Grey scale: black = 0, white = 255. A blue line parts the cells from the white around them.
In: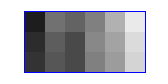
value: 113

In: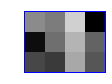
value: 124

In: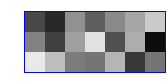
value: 41

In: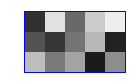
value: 225

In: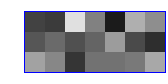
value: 59

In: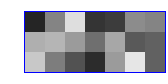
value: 132

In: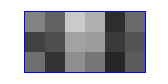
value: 98
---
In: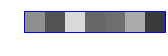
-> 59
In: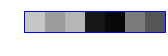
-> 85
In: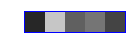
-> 68
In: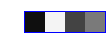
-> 122
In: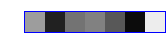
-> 237
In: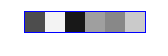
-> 202
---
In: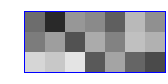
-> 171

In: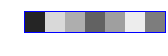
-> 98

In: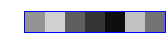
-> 52

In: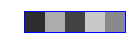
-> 66

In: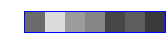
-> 134

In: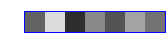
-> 137

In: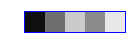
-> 203
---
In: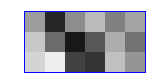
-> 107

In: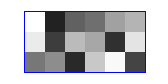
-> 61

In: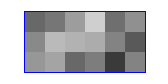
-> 186

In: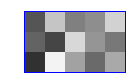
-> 69

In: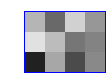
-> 188

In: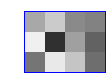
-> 48

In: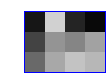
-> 148

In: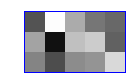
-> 17
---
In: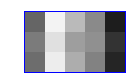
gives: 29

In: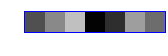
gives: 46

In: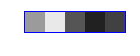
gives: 65

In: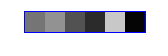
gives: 200

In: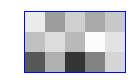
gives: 200

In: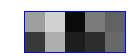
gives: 98
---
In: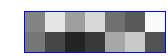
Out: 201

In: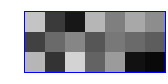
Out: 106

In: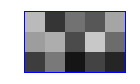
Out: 200

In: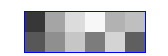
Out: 212

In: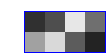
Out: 92

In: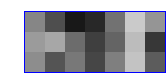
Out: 188
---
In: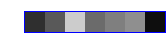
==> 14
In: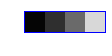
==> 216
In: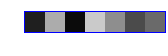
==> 106
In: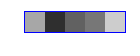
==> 205
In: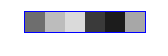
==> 167
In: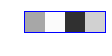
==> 209
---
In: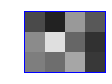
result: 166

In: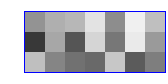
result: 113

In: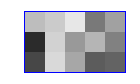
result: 167

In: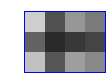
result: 158

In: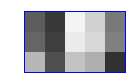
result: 195

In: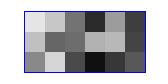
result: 74

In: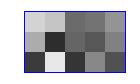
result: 53
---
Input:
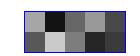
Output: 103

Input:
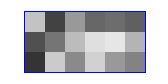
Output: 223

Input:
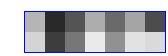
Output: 106

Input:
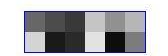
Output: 197

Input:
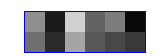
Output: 99

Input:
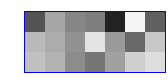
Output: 154

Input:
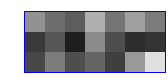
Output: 78
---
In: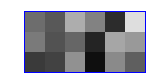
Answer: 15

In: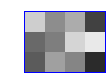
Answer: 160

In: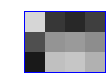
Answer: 192

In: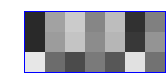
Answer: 87

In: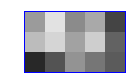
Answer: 147

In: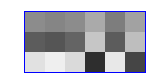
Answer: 46

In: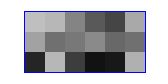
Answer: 18

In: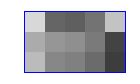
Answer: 128

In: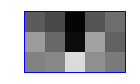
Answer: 219

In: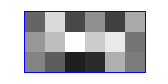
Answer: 43
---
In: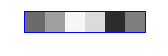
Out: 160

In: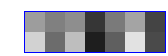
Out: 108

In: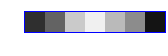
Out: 99

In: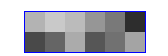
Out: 101

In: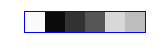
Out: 11

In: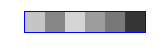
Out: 134

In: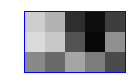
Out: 105
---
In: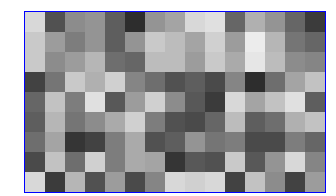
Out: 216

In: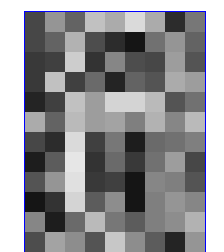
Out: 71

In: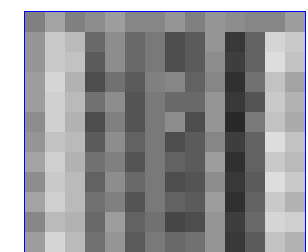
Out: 128

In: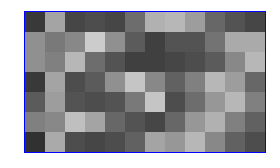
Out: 57

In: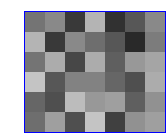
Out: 116

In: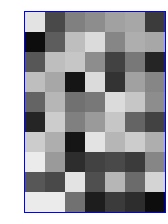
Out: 227

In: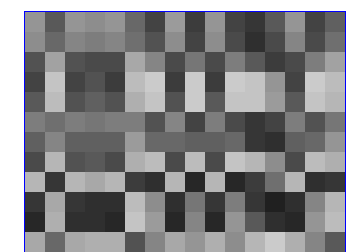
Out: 149

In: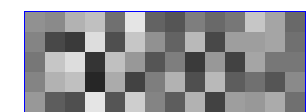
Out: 145

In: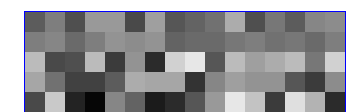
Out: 92
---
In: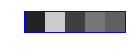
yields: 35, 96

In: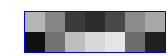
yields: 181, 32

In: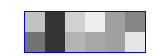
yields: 194, 230

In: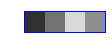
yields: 48, 143

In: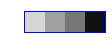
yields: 214, 17

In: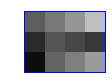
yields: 93, 155
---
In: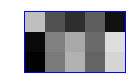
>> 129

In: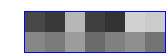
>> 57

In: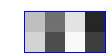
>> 112

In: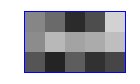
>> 184

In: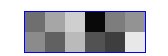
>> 166

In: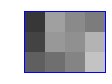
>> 152
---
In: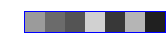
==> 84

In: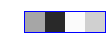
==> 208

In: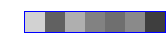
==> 111

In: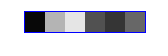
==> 81

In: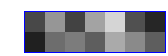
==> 66

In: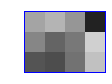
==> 84
